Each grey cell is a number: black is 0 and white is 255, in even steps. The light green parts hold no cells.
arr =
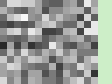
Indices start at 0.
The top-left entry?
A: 122
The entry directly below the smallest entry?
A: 106
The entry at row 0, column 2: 216
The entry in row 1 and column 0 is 177
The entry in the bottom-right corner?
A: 189
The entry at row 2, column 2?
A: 216
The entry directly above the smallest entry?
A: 122
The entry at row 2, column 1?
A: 189
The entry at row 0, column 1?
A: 216
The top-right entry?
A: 163
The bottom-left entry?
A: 216
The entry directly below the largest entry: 81
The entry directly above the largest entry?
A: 94
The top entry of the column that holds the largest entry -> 202
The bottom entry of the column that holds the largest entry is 106
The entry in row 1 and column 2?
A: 106
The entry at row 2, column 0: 106
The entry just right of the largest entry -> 148
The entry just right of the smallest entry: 163
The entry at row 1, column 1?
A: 136

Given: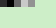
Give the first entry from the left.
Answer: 45
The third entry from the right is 104
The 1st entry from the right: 146

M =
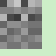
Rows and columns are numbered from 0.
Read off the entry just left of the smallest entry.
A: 73
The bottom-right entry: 116
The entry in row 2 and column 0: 182
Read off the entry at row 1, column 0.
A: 128
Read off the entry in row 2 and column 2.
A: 59
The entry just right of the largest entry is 73
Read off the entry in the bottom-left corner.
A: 143
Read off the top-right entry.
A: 168
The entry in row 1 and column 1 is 128
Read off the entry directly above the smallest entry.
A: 143
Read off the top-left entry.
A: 73
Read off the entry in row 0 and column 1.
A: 168

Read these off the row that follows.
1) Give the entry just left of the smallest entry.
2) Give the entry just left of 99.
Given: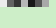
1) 183
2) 236
